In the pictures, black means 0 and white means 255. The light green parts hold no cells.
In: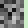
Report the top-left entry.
119
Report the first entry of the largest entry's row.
169
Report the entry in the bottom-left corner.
169
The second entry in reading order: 62
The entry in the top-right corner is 106
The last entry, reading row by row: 94
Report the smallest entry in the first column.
18
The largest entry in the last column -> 184
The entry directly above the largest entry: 156

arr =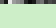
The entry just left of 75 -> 50
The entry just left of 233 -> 24

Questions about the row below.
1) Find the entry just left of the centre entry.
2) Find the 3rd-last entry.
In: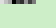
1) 1
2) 150

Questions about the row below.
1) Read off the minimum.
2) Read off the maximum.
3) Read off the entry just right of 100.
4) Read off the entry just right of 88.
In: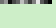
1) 2
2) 231
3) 190
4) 44

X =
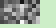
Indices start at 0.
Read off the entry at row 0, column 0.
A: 70
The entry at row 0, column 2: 85
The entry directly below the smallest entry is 217
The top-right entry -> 57
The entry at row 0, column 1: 113
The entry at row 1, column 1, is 129
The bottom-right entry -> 189
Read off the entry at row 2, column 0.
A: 113
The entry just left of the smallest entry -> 113
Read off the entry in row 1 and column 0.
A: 70
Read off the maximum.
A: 247
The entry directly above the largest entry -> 100
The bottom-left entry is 70
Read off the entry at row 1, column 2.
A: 161

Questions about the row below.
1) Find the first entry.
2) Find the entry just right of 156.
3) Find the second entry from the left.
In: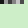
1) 21
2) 64
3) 156

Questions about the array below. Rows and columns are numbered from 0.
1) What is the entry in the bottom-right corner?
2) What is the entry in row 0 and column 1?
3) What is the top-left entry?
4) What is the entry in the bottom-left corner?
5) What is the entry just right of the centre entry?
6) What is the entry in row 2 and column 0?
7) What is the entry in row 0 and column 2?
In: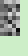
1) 75
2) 186
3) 121
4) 105
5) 75
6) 105
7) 200

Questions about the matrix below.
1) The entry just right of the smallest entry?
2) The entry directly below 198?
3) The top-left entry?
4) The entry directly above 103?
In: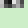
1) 227
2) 184
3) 198
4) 74

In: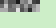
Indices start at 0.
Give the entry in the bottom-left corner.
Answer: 170
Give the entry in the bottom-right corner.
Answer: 183
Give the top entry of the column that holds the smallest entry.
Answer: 26
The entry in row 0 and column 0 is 66
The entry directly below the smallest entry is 155
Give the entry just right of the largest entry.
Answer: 82
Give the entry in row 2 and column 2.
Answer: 112
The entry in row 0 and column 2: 82
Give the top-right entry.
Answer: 54
